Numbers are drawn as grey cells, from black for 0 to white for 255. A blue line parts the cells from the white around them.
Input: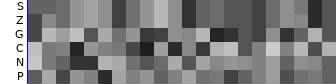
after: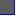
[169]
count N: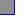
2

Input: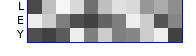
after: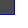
[191]
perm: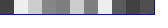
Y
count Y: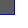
1

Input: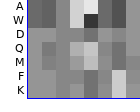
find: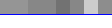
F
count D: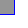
4
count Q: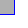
1

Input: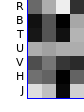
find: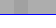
U
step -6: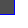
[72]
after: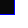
[208]
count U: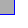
3
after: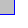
[9]
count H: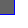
2

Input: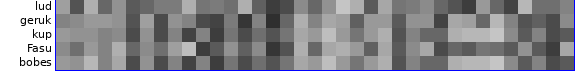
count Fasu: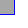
4
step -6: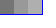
[111 147 169]
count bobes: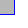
3

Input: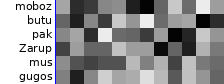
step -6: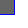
[95]
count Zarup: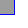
3
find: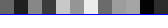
butu
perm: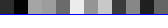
butu
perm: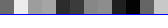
moboz
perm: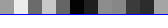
moboz

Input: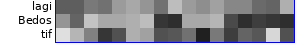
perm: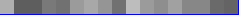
lagi
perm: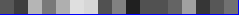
tif
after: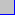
[168]
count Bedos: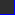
3

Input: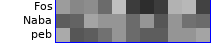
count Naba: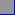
4
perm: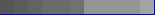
Naba
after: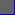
[164]
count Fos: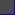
0

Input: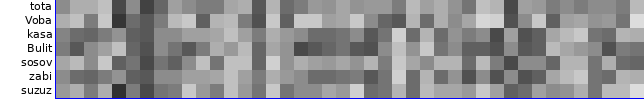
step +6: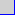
[214]
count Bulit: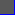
5
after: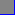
[108]
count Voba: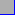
2
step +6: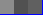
[146  87 102]

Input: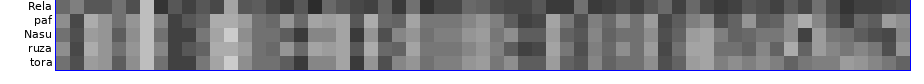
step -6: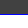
[59 59]
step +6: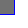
[119]

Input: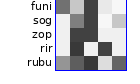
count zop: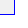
3
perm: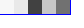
funi
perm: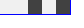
zop
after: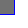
[199]

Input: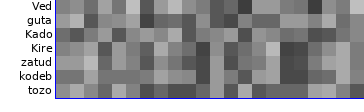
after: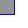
[136]
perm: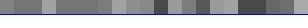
kodeb
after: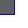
[170]
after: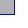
[87]
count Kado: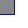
5
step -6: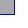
[164]
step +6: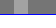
[123 168 123 123]

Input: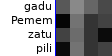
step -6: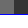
[102  46]
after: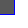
[137]
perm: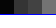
Pemem
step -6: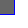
[96]
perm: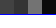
pili

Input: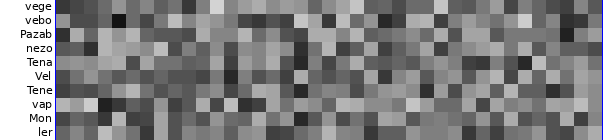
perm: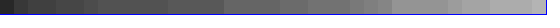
Mon
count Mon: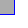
3

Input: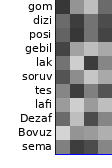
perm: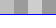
lafi
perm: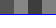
tes
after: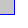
[169]
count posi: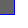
1

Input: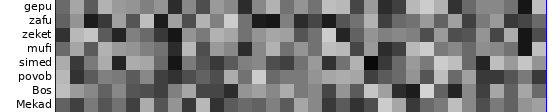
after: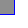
[136]
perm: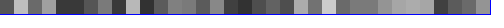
povob
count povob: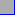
2
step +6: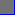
[120]

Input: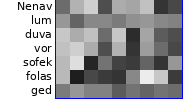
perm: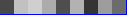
vor
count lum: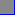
3
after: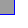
[108]
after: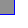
[151]

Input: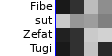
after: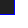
[49]
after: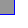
[157]
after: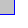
[41]

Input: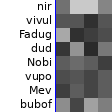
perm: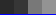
dud
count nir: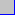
0
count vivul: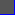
3
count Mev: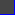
1

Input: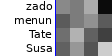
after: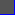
[205]
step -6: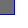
[105]
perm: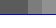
menun
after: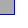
[11]

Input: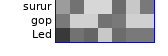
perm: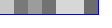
surur
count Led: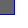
1
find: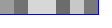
surur
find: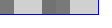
gop
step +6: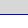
[221 221]
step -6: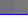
[108 115]
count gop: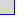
0

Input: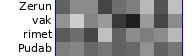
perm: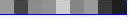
vak
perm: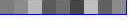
rimet

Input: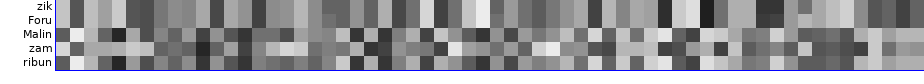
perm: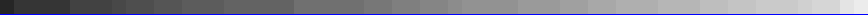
Malin
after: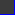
[66]
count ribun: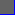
6
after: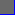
[85]
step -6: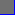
[106]
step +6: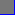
[125]

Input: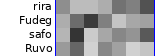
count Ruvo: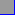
1
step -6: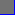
[108]
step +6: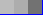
[194 179 120]

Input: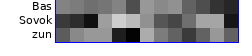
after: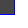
[111]
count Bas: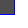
2
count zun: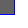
3

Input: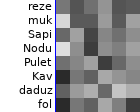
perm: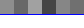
Sapi
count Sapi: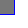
0
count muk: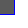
3

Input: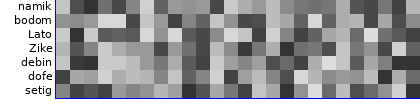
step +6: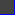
[72]
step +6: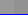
[159 152]
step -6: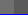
[106  84]
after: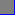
[51]
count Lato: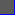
4
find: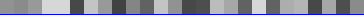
bodom
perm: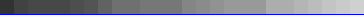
namik

